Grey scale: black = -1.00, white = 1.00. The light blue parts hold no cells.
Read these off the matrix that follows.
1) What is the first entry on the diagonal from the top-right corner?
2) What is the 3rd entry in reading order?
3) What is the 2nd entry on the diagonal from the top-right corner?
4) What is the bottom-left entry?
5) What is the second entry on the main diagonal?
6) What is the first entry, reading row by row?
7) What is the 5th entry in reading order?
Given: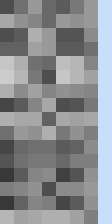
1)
0.20
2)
0.20
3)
0.14
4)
0.43
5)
0.14
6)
-0.39
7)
-0.29

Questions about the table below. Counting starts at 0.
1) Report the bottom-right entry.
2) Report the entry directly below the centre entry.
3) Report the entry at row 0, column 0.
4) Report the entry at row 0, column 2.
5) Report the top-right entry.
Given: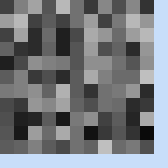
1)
-0.38
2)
-0.28
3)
-0.49
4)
0.28
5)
-0.60

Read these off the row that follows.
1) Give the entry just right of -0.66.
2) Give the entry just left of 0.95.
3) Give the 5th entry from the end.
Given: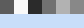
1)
-0.11
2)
-0.28
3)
0.95

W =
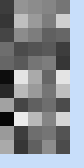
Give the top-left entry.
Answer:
-0.52
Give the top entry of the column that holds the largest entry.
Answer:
0.16
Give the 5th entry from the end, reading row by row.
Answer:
0.33
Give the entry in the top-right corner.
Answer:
-0.08
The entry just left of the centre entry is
0.79
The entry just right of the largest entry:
0.45
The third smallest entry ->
-0.69
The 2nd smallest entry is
-0.90
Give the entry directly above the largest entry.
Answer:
-0.46
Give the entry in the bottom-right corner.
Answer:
-0.41
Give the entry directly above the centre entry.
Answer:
-0.08
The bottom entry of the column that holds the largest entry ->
-0.58
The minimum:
-0.95
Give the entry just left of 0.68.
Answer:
0.04
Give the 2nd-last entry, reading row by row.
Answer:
0.10
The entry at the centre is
0.33

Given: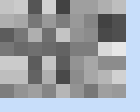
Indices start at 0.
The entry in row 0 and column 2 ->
-0.33
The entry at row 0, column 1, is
0.59
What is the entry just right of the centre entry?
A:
-0.02
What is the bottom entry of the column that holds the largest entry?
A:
0.20
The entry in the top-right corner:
0.49
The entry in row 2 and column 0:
-0.28
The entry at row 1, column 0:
0.37
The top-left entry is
0.54
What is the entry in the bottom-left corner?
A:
-0.02
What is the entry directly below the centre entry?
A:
-0.28
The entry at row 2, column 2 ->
0.37
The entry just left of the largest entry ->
0.70
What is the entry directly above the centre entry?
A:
0.54
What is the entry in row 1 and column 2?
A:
-0.07

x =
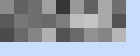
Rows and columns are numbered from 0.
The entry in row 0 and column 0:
0.09
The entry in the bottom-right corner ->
0.43
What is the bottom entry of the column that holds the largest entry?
0.14
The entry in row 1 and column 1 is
-0.07
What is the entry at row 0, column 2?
-0.13
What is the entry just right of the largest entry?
0.32
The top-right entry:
-0.13
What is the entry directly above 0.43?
-0.36
